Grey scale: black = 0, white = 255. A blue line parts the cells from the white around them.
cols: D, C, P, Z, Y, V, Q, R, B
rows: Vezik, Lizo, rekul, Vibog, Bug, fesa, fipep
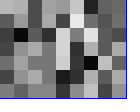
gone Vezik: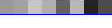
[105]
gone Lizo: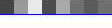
[84]

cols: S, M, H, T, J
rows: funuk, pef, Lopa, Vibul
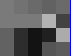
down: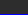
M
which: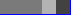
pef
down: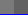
S
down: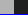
T
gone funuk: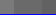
[114]

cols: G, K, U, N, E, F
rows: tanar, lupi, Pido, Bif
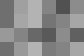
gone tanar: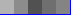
[160]
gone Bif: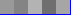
[124]
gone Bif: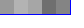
[124]

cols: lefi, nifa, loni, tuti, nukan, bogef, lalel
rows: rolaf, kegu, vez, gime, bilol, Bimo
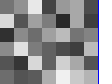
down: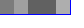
tuti
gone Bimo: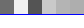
[91]
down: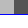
lalel

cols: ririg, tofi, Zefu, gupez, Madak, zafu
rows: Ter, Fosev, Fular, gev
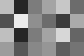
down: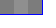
Zefu
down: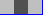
ririg
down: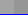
gupez
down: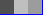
ririg
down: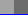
gupez
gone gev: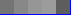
[87]

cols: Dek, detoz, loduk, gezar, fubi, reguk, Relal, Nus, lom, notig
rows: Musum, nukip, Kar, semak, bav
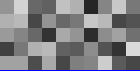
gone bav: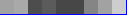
[127]
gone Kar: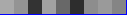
[112]
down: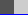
Nus
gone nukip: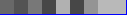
[199]
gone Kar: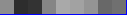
[154]
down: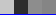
Relal
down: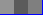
reguk

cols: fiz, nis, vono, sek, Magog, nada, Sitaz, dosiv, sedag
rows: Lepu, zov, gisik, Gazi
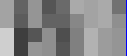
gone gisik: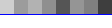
[78]
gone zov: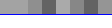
[92]

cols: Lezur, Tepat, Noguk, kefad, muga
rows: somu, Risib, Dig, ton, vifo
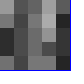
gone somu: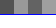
[91]
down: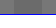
Noguk
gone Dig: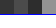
[107]
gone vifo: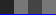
[113]

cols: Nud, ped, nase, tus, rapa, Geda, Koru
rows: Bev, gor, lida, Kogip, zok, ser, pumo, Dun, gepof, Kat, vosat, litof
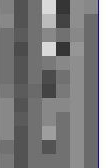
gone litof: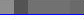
[121]
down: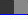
rapa
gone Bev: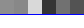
[129]
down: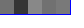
rapa
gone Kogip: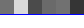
[150]

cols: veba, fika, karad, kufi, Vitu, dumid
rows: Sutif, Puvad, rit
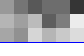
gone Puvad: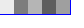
[187]
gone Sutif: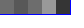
[117]
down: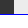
dumid

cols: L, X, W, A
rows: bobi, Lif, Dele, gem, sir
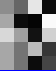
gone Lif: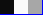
[4]
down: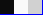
A
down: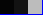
W
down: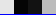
W
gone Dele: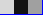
[209]
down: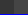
A
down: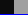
X

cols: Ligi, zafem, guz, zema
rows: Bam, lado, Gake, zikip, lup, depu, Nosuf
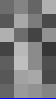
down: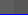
Ligi
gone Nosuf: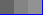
[154]
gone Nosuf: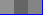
[154]

